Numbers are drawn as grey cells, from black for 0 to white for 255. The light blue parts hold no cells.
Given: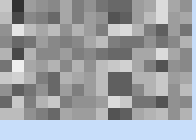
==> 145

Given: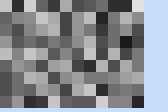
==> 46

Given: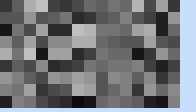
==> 116

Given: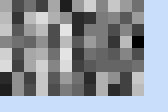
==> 77

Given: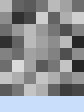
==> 196

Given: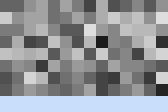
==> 154

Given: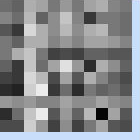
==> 206

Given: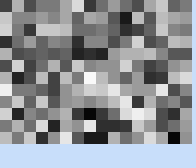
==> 200
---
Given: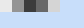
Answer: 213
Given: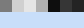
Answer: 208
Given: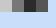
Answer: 119
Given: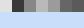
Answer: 185
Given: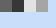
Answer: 165
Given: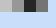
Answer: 151
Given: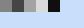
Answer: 163
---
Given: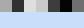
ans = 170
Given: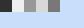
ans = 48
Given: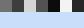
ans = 113
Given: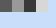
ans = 89
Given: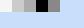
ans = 245
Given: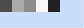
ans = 76
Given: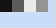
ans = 19
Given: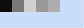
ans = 14
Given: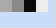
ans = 170
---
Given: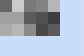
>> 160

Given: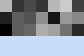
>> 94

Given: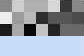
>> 155

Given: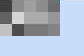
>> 214

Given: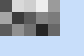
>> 59

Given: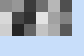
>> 69

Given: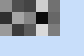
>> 165

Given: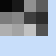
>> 134

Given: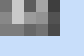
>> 201
